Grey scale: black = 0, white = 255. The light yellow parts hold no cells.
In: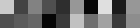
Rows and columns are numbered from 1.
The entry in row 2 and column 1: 79
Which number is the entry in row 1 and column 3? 130
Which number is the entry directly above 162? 223
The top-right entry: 151
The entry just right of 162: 58
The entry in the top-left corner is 203

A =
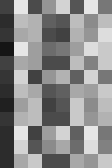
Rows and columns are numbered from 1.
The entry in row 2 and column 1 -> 44
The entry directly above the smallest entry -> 53
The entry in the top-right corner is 119
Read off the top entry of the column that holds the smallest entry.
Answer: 65
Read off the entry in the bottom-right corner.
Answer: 201
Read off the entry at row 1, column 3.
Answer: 75
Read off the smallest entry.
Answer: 21
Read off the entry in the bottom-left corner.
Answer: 44
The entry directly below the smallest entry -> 65
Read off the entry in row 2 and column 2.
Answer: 189
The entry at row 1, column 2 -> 230
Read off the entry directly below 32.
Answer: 53
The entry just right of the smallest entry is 230
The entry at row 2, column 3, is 178
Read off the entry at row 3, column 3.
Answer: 178

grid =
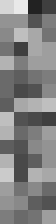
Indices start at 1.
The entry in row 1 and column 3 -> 34
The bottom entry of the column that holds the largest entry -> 106
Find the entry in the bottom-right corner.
158
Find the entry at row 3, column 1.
137
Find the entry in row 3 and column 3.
168
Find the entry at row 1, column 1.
214
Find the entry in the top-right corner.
63
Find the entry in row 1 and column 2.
233
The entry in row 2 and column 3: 82

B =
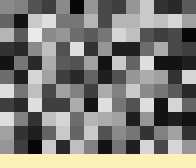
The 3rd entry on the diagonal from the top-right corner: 63
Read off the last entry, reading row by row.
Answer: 150
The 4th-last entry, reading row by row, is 213
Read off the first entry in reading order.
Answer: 138
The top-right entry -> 91
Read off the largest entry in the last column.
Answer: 213
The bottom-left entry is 150
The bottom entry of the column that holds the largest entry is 7
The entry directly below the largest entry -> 138
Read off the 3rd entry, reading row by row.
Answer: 82
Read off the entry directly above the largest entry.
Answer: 201
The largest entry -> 233
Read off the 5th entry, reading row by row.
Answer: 138
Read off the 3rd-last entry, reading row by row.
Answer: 73
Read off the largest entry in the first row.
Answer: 201
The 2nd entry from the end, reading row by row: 213

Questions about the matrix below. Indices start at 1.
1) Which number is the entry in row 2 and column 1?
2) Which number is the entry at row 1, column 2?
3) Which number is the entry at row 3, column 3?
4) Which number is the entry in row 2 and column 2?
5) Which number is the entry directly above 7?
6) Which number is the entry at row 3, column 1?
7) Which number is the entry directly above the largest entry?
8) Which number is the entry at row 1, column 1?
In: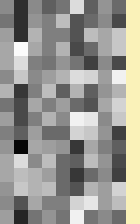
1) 116
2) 46
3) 179
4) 46
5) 95
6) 158
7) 46
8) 138

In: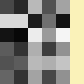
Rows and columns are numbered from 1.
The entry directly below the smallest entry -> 51
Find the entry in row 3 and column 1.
19
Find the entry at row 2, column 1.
217
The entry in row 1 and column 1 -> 72
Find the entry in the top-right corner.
163
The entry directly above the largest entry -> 19
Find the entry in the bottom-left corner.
101
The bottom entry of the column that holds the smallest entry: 51
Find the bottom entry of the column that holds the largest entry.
145

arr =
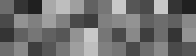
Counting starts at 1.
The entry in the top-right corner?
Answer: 32
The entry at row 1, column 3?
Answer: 32
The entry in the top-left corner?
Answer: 109
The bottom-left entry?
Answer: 109
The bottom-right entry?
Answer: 86
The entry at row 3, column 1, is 52
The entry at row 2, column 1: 74
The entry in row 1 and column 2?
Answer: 52

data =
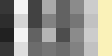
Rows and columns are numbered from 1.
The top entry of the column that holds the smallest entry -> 55
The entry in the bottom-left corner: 55
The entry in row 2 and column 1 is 45
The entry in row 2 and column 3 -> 66
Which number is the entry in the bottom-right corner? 193
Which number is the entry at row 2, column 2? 213

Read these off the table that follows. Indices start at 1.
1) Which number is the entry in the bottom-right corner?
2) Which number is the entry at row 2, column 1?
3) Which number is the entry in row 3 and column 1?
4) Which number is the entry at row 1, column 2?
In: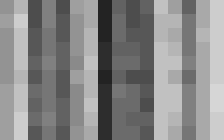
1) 205
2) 159
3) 147
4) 181

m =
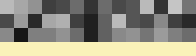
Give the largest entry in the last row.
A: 155
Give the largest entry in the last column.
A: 117
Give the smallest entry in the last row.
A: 22
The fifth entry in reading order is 73
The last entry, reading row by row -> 108
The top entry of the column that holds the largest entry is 197
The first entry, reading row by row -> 186
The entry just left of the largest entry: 52

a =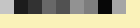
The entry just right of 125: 7
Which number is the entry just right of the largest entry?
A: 28
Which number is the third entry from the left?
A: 50

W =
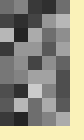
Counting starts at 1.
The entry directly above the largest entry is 162
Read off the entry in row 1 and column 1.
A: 110
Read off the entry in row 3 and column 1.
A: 183
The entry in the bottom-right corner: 171
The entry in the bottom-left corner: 57
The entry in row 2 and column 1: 68
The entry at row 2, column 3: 68
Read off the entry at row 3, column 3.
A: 171
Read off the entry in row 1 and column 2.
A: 131
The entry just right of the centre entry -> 142
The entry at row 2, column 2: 47
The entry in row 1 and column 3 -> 57
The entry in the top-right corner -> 110

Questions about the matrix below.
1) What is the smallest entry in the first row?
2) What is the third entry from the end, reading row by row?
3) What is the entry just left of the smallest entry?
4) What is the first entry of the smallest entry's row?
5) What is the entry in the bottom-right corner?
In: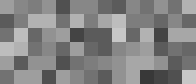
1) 80
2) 68
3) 167
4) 114
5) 199
